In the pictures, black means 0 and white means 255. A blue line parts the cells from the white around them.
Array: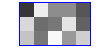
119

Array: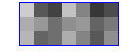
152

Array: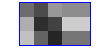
66

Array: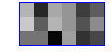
149

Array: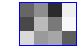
187

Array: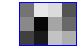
7
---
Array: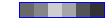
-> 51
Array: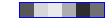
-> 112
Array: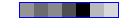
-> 216
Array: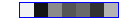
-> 180
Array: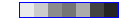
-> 36
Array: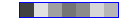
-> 182
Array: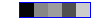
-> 204
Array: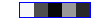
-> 41
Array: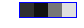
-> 223
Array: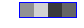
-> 101
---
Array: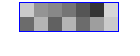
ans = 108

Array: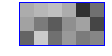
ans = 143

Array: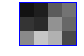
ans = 42

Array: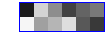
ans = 222

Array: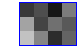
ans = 68

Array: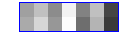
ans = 110

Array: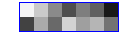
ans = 159

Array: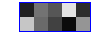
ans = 65
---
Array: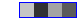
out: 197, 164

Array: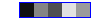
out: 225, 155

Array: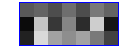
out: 217, 206

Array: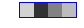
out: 210, 188

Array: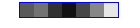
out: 230, 135

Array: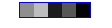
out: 189, 143

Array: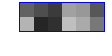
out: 191, 180
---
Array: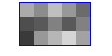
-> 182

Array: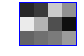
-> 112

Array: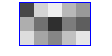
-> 134

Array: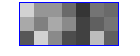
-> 65

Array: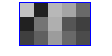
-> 156

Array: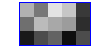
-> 99

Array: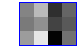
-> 230

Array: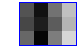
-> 5
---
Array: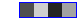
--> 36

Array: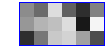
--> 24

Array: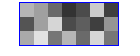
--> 51

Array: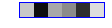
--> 13

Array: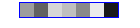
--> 24

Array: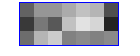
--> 35

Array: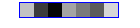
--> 6
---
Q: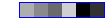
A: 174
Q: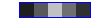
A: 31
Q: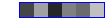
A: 70
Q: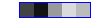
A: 67
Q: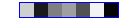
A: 207
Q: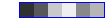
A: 49
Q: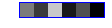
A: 124
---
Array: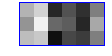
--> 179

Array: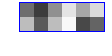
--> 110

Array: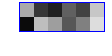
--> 170

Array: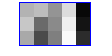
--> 179

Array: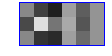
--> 136

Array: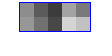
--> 141

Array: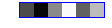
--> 76
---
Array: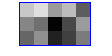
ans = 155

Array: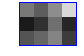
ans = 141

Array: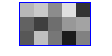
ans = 140

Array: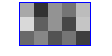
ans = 147

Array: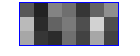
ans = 131

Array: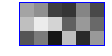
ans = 63

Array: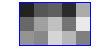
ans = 95

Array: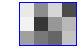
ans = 214

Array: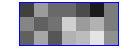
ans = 105

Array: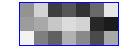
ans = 62
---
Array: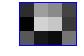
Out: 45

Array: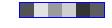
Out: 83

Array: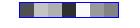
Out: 80

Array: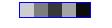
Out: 205

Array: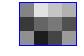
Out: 132

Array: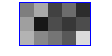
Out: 126

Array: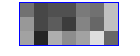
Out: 113

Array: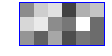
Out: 140
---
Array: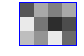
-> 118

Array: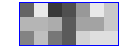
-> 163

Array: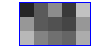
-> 81

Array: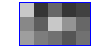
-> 200

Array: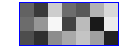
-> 187

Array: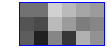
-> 155
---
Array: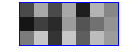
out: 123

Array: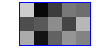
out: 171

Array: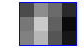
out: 129

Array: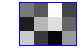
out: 202

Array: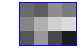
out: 86

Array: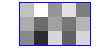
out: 137
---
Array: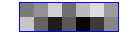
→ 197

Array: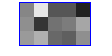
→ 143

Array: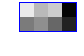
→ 123

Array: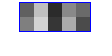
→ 127

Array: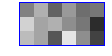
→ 210

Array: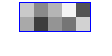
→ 169
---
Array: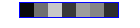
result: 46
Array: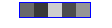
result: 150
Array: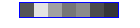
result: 54
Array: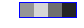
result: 35
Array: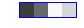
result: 215
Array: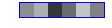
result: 130
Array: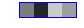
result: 158
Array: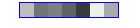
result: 170
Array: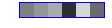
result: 107
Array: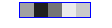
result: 202
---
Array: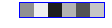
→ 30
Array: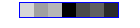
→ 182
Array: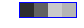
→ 202
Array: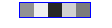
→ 39
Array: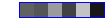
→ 155
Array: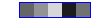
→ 215
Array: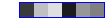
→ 223
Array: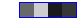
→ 26
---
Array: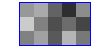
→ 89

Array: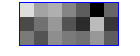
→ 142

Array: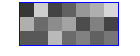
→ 185

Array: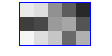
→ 198

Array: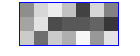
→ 203

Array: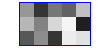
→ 53

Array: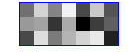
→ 123

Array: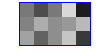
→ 142

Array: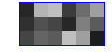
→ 91
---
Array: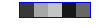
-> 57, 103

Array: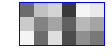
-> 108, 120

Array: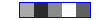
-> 170, 97

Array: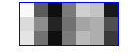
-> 249, 57

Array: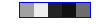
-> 161, 109

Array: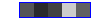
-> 86, 97

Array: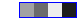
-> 162, 29
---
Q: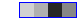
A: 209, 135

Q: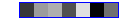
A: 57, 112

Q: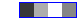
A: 57, 134

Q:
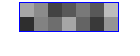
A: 166, 148

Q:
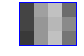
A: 68, 117

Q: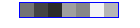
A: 116, 182

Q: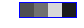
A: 80, 27
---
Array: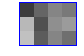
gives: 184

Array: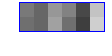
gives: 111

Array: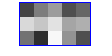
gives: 217

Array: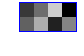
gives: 97

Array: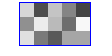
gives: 144

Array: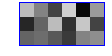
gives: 38

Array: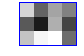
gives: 89

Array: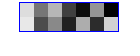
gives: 232
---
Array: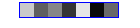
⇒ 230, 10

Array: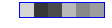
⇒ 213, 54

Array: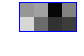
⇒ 215, 7

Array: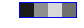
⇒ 216, 27

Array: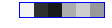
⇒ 243, 25

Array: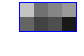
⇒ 196, 25
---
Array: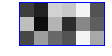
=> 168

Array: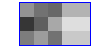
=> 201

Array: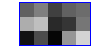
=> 211

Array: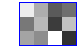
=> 49

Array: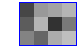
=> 191

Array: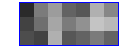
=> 99
